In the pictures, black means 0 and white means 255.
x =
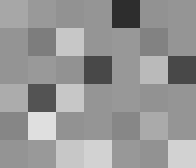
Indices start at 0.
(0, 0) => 167
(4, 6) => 149
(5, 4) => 152
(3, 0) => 172
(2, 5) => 186
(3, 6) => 149
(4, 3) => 149
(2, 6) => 72
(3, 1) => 83
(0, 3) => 149
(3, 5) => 146
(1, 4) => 152
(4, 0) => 134

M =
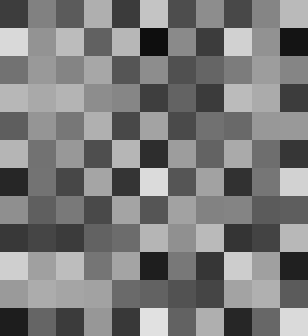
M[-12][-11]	61
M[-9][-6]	62
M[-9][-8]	141
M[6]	[38, 115, 71, 165, 52, 219, 85, 162, 49, 118, 210]
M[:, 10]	[186, 20, 133, 60, 153, 54, 210, 94, 184, 32, 91, 218]
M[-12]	[61, 129, 91, 175, 59, 196, 77, 141, 72, 133, 186]
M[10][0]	154
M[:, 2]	[91, 188, 132, 180, 119, 152, 71, 121, 59, 189, 165, 59]
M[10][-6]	98
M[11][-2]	103
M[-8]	[94, 149, 119, 176, 72, 163, 74, 113, 105, 152, 153]
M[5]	[181, 114, 152, 78, 182, 45, 157, 99, 170, 110, 54]
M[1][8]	209
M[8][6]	144
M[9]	[207, 160, 189, 117, 164, 30, 120, 54, 205, 160, 32]
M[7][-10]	95
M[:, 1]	[129, 147, 153, 169, 149, 114, 115, 95, 69, 160, 172, 101]
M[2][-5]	80
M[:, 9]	[133, 146, 157, 171, 152, 110, 118, 91, 67, 160, 176, 103]
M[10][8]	163
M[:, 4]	[59, 183, 85, 134, 72, 182, 52, 164, 108, 164, 106, 56]
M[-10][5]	141
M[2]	[114, 153, 132, 167, 85, 141, 80, 101, 124, 157, 133]
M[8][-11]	56
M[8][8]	52
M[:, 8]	[72, 209, 124, 187, 105, 170, 49, 132, 52, 205, 163, 38]

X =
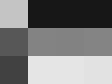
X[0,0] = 196
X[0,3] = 23
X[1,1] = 131

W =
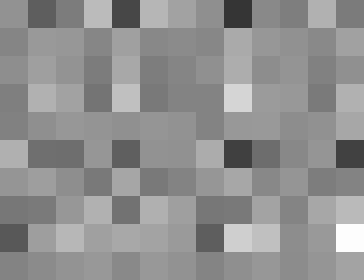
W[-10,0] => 146
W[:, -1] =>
[123, 161, 144, 177, 167, 65, 131, 186, 253, 163]
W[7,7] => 119
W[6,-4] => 136
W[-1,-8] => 152
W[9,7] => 132
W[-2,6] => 154
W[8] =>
[88, 158, 183, 160, 168, 163, 154, 94, 207, 192, 141, 153, 253]
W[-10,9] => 137
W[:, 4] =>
[71, 160, 168, 192, 144, 95, 166, 114, 168, 137]
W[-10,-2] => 177
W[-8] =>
[142, 159, 147, 124, 168, 125, 133, 144, 173, 141, 148, 129, 144]
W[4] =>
[129, 143, 151, 148, 144, 149, 146, 131, 152, 153, 141, 145, 167]
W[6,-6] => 150
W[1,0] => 133
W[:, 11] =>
[177, 137, 129, 122, 145, 149, 125, 167, 153, 149]
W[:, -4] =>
[137, 151, 141, 155, 153, 109, 136, 163, 192, 151]
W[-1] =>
[131, 139, 147, 152, 137, 152, 146, 132, 143, 151, 140, 149, 163]
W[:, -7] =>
[162, 139, 133, 131, 146, 145, 131, 159, 154, 146]
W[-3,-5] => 121
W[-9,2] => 151
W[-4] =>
[149, 158, 142, 121, 166, 121, 131, 150, 167, 136, 149, 125, 131]

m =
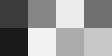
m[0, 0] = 60
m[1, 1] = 241
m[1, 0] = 26
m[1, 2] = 171
